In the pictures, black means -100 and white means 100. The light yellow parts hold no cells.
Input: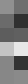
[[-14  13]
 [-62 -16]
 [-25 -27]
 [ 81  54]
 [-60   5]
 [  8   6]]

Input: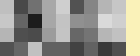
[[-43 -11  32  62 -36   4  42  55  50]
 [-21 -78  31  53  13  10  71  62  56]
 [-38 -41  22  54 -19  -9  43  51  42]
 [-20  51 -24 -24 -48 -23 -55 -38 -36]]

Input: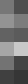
[[-39  -7]
 [ -3  15]
 [-29 -23]
 [ 57  30]
 [-47 -10]
 [-58 -50]]

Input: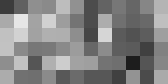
[[-25  12   8  48  14 -40 -22  -7 -20   5  41 -53]
 [ 80  28  64  23  -9 -40  36 -12 -23 -18  50  33]
 [ 65  27  38  37  11 -45  68 -29 -36 -27  25  51]
 [  8  -7  -5   8  22 -19  10 -26 -29 -50   1  52]
 [ 52 -33  38  61  27  25 -10 -13 -77 -33   5  11]
 [-11 -13   9 -31 -16 -32 -32 -50  15 -41  33  35]]

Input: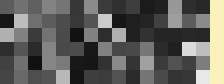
[[-11 -25   3  -8 -57   9 -54 -62 -51 -79 -75  19 -64 -69 -28]
 [ 48 -13 -28 -40 -56 -34  59 -82 -76 -72 -49  24 -28   9 -83]
 [  1 -54 -10 -41 -86   2 -65  38 -75 -61 -71 -71 -69 -70  38]
 [-33 -67   4 -43 -40 -81   1 -44 -43  -7 -66 -75  71  49 -64]
 [-12 -87   5  -4 -81 -83 -61   8 -59  26 -54 -36 -50  -2 -49]
 [-18 -39 -34  44 -84 -51 -53 -36 -66  -8 -42 -59 -57  82 -46]]

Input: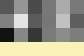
[[ 17 -41  -6  34  -5 -32]
 [ 79 -29  -7  51 -26   1]
 [  6 -58  -4  10  -2 -86]]
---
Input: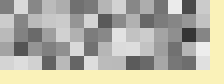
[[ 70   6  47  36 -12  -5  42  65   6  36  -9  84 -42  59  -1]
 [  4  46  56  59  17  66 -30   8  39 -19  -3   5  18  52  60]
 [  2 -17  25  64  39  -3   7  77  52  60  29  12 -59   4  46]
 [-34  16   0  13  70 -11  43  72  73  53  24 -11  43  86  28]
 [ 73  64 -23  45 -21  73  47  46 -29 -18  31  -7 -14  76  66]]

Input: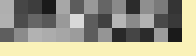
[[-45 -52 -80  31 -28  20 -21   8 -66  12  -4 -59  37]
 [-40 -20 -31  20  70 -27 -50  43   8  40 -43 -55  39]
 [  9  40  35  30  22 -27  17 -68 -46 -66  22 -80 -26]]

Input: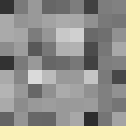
[[ -4  20 -20 -17  -2 -49  -2   1 -61]
 [ 16  20  28  34  32  14  -5  -8  33]
 [ 30  -3  18  57  63 -18 -13  14  33]
 [ 23 -31  -6  38  40 -41  -7  32  10]
 [ -4  20 -20 -17  -6 -49  -1   1 -61]
 [  5  71  47  20  21  54  -4 -44  33]
 [ 19 -19  13  34  29  14   0  14  41]
 [ 10  20  23  20  21  22   0  -8  33]
 [ 16 -19 -20  20  32 -65  -8  28 -22]]

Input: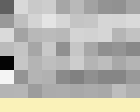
[[ 70  58  61  30  45  27  15  14  29 -25]
 [ 50  66  79  68  54  55  68  67  71  20]
 [ 28  44  47  44  66  65  68  42  52  71]
 [ 54  30  57  13  55  31  12  16   7  47]
 [ 55  41  49  45  61  41  48  32  41 -97]
 [ 16  41  39   8   1  13   5   5  20  91]
 [ 42  22  34  35  32  34  32  48  37  41]]

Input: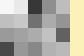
[[ 83 -57  12  48  94]
 [ 57 -11  34  16  50]
 [ 27  35  52 -24  21]
 [ 19   7  40  45 -43]]

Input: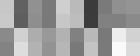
[[-24  14  -5  62  46 -54  -4  13  16  56]
 [-26  11  -5  56  48 -53   1   0   8  58]
 [ 64  36  20  40   1  45  -5  86  65   8]
 [ 73  40  15  43  -5  53  -4  96  72   3]]
